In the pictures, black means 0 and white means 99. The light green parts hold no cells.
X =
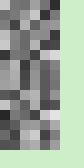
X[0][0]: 78
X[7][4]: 35
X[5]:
[21, 46, 44, 26, 74, 84]
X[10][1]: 53
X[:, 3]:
[62, 77, 38, 55, 70, 26, 53, 57, 58, 70, 67, 26, 60, 79, 67]
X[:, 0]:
[78, 43, 49, 73, 78, 21, 54, 60, 62, 34, 76, 15, 28, 41, 32]
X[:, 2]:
[44, 59, 69, 41, 41, 44, 23, 27, 30, 64, 37, 41, 58, 70, 62]
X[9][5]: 57
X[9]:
[34, 30, 64, 70, 35, 57]
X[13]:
[41, 26, 70, 79, 26, 49]
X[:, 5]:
[18, 47, 59, 22, 28, 84, 51, 47, 45, 57, 32, 88, 66, 49, 61]
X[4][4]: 26
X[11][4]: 77

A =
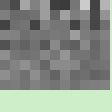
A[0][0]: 39
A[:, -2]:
[26, 28, 27, 45, 40, 41, 44, 39, 49]
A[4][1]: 42
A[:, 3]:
[50, 44, 26, 46, 44, 45, 49, 55, 50]
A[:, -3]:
[79, 54, 47, 48, 53, 45, 42, 43, 48]
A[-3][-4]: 52
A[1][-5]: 62
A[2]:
[26, 43, 45, 26, 50, 46, 46, 26, 47, 27, 43]
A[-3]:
[45, 51, 56, 49, 40, 54, 54, 52, 42, 44, 45]
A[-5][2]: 38
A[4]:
[32, 42, 38, 44, 34, 53, 40, 37, 53, 40, 47]
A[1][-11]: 49
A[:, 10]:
[70, 57, 43, 50, 47, 47, 45, 41, 50]
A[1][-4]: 49
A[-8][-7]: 61
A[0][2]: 64
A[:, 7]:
[46, 49, 26, 61, 37, 45, 52, 41, 44]
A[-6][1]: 50

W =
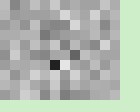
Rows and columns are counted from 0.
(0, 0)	73
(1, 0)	71
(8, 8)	64
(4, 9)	53
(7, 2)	67
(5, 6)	66
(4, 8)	60
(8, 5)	78
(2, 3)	74
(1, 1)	60
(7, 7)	81
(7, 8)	67
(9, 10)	67
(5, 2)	64
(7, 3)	81
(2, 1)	66
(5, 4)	52
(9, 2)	80
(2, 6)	53
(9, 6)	49
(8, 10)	67
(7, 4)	72
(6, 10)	60
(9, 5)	71
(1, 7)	71
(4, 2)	60
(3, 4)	47
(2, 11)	68
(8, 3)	66
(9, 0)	60
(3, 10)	61
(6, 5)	13
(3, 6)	61
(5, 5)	65
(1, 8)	65
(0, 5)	78
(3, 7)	63

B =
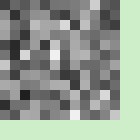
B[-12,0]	24
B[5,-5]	67
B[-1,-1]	77
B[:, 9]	[80, 52, 48, 42, 37, 50, 41, 39, 38, 53, 72, 39]
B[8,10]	30
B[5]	[45, 17, 83, 44, 45, 93, 36, 67, 70, 50, 34, 44]
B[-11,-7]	32
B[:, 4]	[30, 57, 65, 64, 22, 45, 34, 54, 59, 38, 50, 38]
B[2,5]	64
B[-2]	[18, 44, 43, 64, 50, 51, 27, 62, 41, 72, 55, 43]
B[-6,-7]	69
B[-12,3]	48
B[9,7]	72
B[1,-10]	42
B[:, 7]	[48, 47, 25, 65, 66, 67, 60, 27, 23, 72, 62, 93]
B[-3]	[47, 62, 12, 40, 38, 31, 52, 72, 34, 53, 84, 35]
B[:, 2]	[34, 42, 35, 21, 39, 83, 32, 58, 47, 12, 43, 66]
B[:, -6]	[46, 24, 84, 51, 45, 36, 31, 22, 68, 52, 27, 56]
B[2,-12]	65
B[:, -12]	[24, 54, 65, 62, 28, 45, 77, 50, 66, 47, 18, 45]
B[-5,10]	57
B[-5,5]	41
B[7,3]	60
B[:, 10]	[37, 25, 31, 48, 62, 34, 48, 57, 30, 84, 55, 51]
